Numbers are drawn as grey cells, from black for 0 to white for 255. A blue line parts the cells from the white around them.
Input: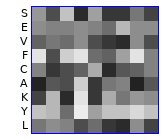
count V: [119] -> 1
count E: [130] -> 3
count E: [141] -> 4
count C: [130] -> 2

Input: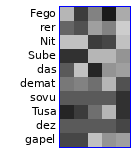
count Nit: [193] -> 3
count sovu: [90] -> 4
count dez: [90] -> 4

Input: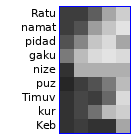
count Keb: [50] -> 3
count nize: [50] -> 1
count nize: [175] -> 4

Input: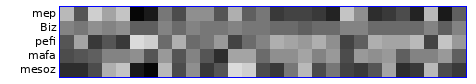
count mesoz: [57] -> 5
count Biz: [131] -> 9

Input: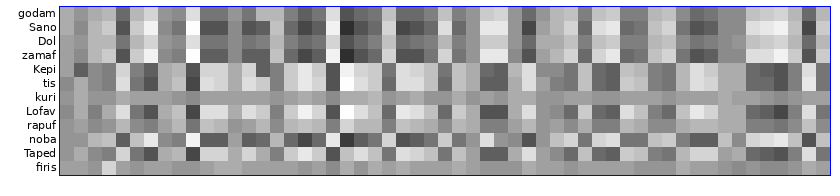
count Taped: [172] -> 6
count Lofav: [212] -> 2
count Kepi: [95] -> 6
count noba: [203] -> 2
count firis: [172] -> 9

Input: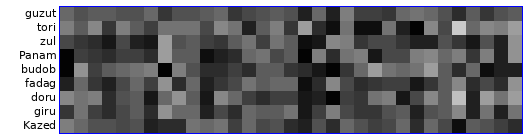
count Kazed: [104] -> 6
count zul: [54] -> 5

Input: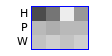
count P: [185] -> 3
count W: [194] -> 2

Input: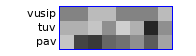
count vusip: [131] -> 5
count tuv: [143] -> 2
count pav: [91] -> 1
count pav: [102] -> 1
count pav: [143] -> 1

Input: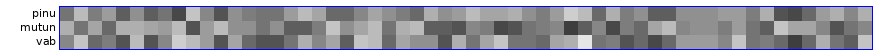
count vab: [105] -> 8
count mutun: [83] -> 4
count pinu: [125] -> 6

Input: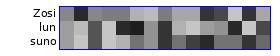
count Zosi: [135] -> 2
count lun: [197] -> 3
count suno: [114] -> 4

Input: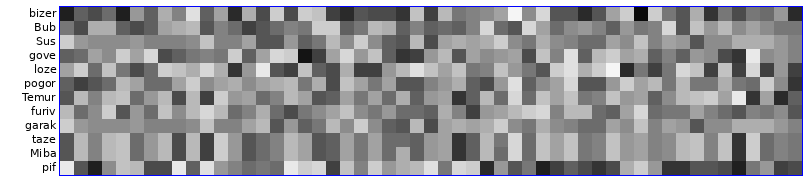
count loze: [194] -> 8
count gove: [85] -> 1
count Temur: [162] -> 9
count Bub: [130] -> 6
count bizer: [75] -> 6

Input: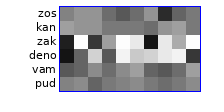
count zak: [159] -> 1
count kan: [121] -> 4
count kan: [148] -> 3
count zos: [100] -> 1
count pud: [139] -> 3

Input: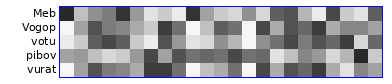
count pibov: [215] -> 2
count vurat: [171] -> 4
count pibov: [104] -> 2

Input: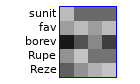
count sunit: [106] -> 3
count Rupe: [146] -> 1
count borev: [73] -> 0
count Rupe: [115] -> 2
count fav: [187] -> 2
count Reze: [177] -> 1

